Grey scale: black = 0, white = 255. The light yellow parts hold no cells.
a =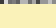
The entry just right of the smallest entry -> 218
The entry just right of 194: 139
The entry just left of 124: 111

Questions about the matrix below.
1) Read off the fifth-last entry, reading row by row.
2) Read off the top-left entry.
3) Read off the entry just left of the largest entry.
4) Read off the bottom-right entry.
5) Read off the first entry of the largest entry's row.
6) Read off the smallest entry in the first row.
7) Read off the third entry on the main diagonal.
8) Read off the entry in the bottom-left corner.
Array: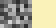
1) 59
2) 107
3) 107
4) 138
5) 95
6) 46
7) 107
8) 199

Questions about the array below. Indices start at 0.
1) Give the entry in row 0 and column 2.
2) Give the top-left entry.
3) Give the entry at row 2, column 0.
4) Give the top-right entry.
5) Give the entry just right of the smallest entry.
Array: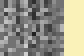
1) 155
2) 126
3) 114
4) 114
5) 142

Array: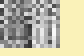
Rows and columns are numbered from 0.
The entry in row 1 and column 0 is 233
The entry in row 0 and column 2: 133
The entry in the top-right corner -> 175
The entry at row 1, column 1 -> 145
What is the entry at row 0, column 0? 66
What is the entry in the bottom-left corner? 218
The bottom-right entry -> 120
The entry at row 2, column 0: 66
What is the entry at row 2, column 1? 203
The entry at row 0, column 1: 203
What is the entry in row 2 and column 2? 133

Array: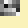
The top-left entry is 112
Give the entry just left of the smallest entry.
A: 143
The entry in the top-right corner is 100
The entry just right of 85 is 70
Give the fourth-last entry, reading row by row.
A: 112
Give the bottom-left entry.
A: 70

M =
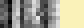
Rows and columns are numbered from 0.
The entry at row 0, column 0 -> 104
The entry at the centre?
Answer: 147
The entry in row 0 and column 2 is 5
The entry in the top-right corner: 203
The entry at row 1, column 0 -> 75
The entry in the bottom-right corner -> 218
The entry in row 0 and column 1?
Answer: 60
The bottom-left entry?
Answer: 32
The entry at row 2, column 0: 104
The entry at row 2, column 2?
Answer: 17
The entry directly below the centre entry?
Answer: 135
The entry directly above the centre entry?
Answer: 176
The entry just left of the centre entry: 135
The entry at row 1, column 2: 32

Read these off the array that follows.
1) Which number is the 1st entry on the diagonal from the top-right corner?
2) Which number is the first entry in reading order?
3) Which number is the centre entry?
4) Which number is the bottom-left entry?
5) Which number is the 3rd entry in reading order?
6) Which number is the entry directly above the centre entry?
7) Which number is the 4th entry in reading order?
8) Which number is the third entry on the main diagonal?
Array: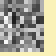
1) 176
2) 176
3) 46
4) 129
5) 71
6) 204
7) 145
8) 59

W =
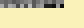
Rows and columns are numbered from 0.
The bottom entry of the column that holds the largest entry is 186
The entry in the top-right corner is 128
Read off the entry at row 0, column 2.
114
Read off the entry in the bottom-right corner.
14
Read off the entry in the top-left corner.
114
